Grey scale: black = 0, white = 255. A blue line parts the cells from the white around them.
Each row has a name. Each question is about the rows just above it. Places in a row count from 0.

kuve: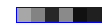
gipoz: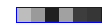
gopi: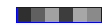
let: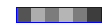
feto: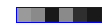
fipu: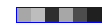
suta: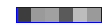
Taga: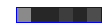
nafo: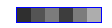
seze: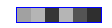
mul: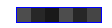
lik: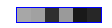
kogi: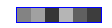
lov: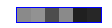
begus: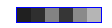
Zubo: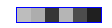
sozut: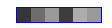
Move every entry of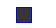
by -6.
48
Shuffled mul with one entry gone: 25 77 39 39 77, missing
69
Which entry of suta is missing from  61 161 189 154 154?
90
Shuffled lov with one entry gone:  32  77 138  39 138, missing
146

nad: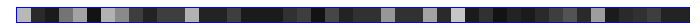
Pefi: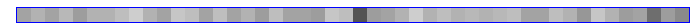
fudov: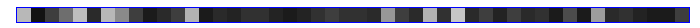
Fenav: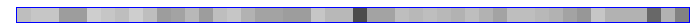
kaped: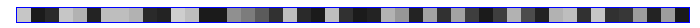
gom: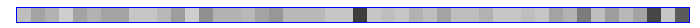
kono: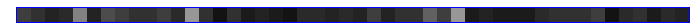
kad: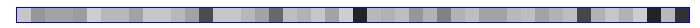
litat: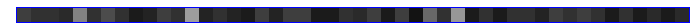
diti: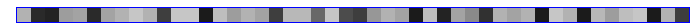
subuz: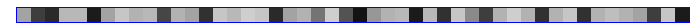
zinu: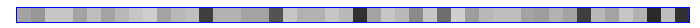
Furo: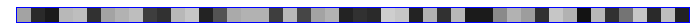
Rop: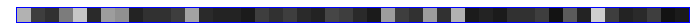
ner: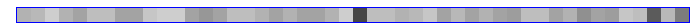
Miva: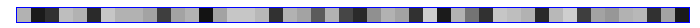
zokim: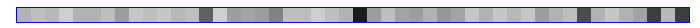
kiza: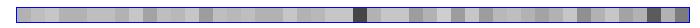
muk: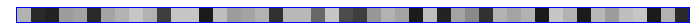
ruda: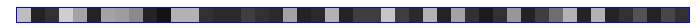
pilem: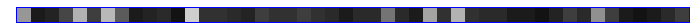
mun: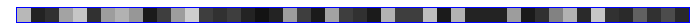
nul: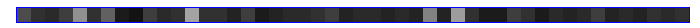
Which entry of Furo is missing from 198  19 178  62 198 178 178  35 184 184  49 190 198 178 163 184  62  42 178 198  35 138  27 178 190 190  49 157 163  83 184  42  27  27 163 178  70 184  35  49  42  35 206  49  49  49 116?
170
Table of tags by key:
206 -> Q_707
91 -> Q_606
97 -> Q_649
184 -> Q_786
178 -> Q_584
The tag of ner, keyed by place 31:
Q_786
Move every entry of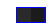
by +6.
48 33
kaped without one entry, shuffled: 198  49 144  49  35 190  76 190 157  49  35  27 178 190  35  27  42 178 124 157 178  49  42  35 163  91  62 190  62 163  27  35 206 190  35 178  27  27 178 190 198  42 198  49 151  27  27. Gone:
55

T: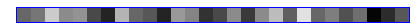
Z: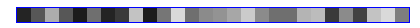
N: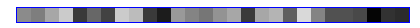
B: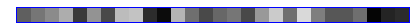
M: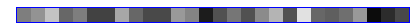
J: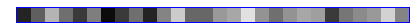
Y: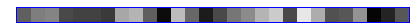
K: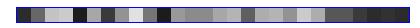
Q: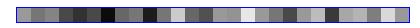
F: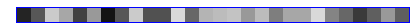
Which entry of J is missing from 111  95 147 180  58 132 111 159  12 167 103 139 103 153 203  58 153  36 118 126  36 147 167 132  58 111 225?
210
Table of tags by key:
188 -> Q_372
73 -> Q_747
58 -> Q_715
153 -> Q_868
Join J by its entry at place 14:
Q_868
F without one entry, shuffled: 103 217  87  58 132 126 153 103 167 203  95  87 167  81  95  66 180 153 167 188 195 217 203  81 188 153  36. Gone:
20
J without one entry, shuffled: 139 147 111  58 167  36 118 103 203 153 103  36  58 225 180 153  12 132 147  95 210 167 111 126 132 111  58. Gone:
159

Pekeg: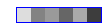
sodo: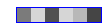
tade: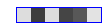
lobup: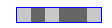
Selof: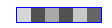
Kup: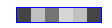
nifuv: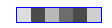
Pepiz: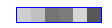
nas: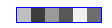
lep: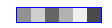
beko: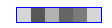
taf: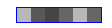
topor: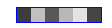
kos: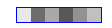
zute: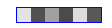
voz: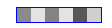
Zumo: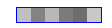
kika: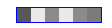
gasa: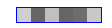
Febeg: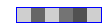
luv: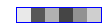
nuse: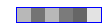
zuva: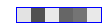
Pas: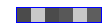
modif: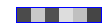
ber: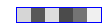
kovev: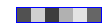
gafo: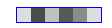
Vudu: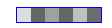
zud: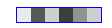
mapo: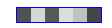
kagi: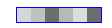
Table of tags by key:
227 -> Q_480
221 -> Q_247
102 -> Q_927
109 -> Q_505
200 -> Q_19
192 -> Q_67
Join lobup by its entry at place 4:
Q_927
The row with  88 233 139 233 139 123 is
kika
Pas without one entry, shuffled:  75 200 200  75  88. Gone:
94

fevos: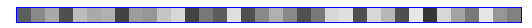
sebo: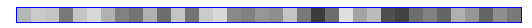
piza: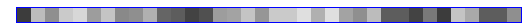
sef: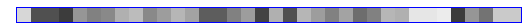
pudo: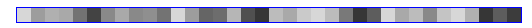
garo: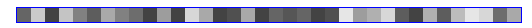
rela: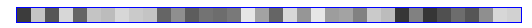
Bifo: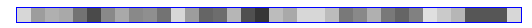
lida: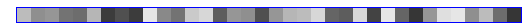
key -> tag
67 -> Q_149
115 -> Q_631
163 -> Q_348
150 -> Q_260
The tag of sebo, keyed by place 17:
Q_260
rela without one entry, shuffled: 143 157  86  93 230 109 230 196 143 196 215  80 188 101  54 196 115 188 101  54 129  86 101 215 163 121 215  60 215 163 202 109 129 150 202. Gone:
209
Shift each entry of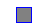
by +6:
135
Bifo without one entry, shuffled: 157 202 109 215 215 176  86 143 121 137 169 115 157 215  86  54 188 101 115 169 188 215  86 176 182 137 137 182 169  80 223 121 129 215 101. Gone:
74

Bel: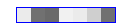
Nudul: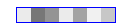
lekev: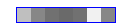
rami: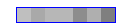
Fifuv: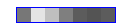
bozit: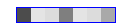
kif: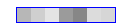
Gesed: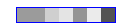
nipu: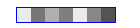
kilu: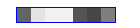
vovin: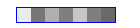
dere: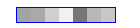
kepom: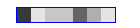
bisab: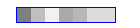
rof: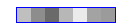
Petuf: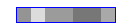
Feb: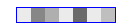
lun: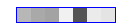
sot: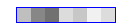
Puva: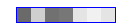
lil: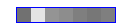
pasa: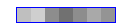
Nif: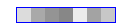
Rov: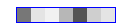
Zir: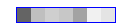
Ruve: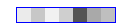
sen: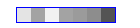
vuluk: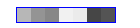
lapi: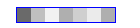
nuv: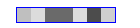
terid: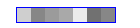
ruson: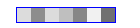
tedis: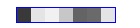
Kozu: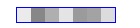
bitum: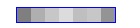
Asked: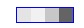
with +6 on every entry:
234 247 205 106
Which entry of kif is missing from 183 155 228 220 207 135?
214
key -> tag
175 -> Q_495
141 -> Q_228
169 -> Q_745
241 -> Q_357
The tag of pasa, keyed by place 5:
Q_745

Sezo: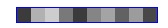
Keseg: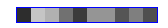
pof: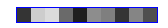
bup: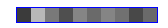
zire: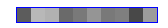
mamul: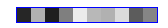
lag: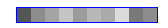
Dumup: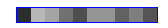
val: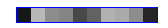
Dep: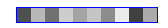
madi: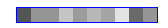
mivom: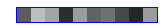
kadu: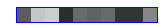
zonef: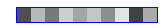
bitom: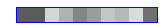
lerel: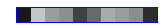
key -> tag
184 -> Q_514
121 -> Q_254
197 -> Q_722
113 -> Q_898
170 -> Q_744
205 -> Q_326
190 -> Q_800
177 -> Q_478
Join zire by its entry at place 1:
Q_514
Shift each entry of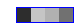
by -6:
39 191 171 107
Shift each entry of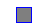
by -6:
121
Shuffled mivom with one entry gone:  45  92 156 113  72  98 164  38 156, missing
190

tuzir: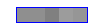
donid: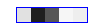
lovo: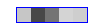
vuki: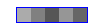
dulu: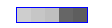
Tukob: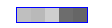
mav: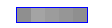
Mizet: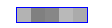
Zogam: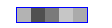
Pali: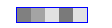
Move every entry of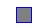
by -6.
122
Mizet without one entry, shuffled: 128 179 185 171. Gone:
135
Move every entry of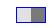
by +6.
231 128
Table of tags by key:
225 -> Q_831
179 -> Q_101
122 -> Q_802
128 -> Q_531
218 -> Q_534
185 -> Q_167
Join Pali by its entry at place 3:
Q_802
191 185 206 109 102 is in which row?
Tukob
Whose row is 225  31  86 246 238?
donid
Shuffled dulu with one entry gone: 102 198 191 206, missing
94

